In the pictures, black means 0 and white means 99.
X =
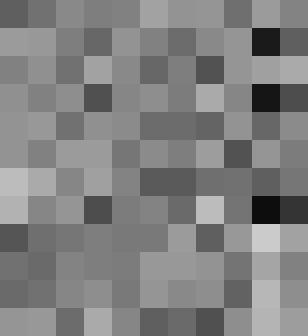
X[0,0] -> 37
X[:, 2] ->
[53, 49, 44, 55, 44, 60, 52, 58, 46, 51, 52, 42]
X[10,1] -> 44
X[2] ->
[50, 56, 44, 63, 53, 40, 49, 32, 58, 62, 66]
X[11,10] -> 61
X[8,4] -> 47
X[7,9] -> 5
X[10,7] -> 55
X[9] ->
[44, 41, 51, 49, 48, 59, 59, 57, 45, 64, 50]
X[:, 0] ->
[37, 60, 50, 56, 57, 57, 73, 69, 33, 44, 41, 58]
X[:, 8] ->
[43, 58, 58, 52, 57, 32, 44, 45, 59, 45, 38, 55]
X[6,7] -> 43
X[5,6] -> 49
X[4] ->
[57, 59, 44, 56, 54, 42, 42, 39, 57, 40, 54]
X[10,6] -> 53
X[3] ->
[56, 50, 55, 31, 52, 55, 48, 66, 52, 8, 30]
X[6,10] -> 46
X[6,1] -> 66
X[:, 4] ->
[50, 57, 53, 52, 54, 46, 51, 48, 47, 48, 47, 52]
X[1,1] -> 59
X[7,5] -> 51
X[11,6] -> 41
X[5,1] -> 50
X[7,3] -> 30

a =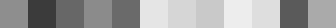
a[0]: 55
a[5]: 89
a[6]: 83
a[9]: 86

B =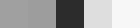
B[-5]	62
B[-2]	86

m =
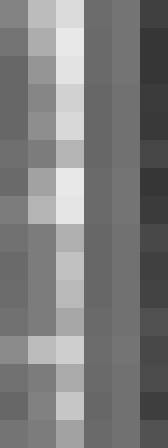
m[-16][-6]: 51
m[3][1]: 52
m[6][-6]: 41
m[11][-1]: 31
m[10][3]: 40
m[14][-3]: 40
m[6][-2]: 45
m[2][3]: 41
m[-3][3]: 41
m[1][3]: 41
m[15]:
[45, 48, 63, 41, 44, 32]
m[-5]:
[44, 48, 65, 41, 44, 31]
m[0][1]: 73
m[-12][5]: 22
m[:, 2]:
[85, 90, 88, 81, 84, 70, 90, 89, 68, 75, 72, 65, 80, 66, 77, 63]
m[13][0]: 44
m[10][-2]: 44
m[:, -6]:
[51, 45, 40, 40, 40, 43, 41, 48, 44, 41, 42, 44, 54, 44, 40, 45]
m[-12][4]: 44
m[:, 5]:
[25, 21, 21, 23, 22, 27, 21, 23, 28, 25, 26, 31, 28, 29, 24, 32]
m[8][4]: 44
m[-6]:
[42, 48, 72, 40, 44, 26]
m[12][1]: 73
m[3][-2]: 44
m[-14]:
[40, 58, 88, 41, 45, 21]
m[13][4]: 44
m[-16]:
[51, 73, 85, 42, 45, 25]

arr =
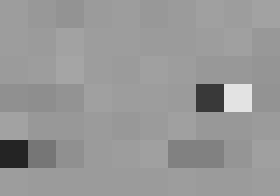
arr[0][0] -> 61
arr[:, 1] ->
[59, 60, 61, 55, 59, 46, 60]
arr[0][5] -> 59
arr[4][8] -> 59
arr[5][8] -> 58
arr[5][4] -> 61
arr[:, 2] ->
[57, 63, 64, 57, 59, 56, 60]
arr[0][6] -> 60
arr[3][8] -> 88
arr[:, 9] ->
[63, 59, 58, 57, 60, 62, 61]
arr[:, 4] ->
[61, 61, 60, 61, 59, 61, 60]
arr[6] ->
[61, 60, 60, 60, 60, 60, 61, 60, 60, 61]
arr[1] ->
[61, 60, 63, 61, 61, 60, 60, 61, 62, 59]
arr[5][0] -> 14
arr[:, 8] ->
[61, 62, 59, 88, 59, 58, 60]
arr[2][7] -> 59

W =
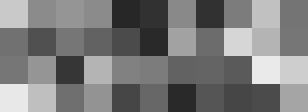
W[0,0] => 78
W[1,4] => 29
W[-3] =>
[44, 31, 46, 38, 29, 16, 63, 42, 83, 70, 46]
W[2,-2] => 91
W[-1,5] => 40
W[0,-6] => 19
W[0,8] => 48
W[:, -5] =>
[53, 63, 38, 16]
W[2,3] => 70
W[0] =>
[78, 54, 58, 54, 15, 19, 53, 19, 48, 75, 45]
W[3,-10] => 74
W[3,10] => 64

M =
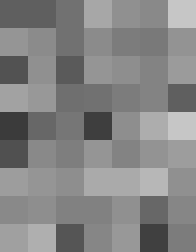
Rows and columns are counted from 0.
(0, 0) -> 37
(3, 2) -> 43
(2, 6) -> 60
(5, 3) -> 58
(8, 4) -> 59
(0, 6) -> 77
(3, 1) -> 59
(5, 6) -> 61
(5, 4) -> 51
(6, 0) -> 61
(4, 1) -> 40
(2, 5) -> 51
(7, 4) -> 56
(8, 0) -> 62
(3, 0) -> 63
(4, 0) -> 23
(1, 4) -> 48
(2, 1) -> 56
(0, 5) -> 53
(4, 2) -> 46

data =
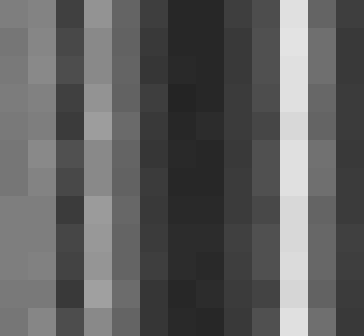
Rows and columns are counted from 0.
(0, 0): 49
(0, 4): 39
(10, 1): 47
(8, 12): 25
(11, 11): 43
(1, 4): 38
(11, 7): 15
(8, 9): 31
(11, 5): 21
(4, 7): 17
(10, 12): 23
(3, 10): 87
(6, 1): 51
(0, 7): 15
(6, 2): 28
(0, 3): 57
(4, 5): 22
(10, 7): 17
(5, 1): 53
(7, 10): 84
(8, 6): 17
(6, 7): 15
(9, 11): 40
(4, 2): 23
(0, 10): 87
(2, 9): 31
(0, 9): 30
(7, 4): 40
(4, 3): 61
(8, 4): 39
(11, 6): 16
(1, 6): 15
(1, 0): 46
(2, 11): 43
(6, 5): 23
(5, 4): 39
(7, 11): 39
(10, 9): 26

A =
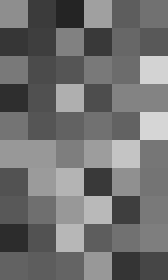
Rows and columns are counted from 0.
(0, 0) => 55
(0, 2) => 14
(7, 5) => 47
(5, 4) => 76
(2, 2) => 33
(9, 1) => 36
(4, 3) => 44
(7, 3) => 72
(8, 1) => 32
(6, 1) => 60
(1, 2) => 50
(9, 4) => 20
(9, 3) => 59
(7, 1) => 43
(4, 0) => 45
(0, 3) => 62
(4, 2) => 38
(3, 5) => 51
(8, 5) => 49
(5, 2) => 49

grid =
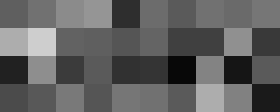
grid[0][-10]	37
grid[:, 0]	[37, 67, 13, 29]
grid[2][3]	35
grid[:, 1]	[44, 80, 55, 34]
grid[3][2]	47
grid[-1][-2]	50
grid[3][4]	46
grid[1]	[67, 80, 38, 37, 33, 39, 25, 25, 56, 22]
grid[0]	[37, 44, 54, 58, 18, 42, 35, 44, 41, 46]
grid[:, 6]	[35, 25, 3, 35]

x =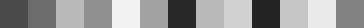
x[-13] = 29
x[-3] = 77
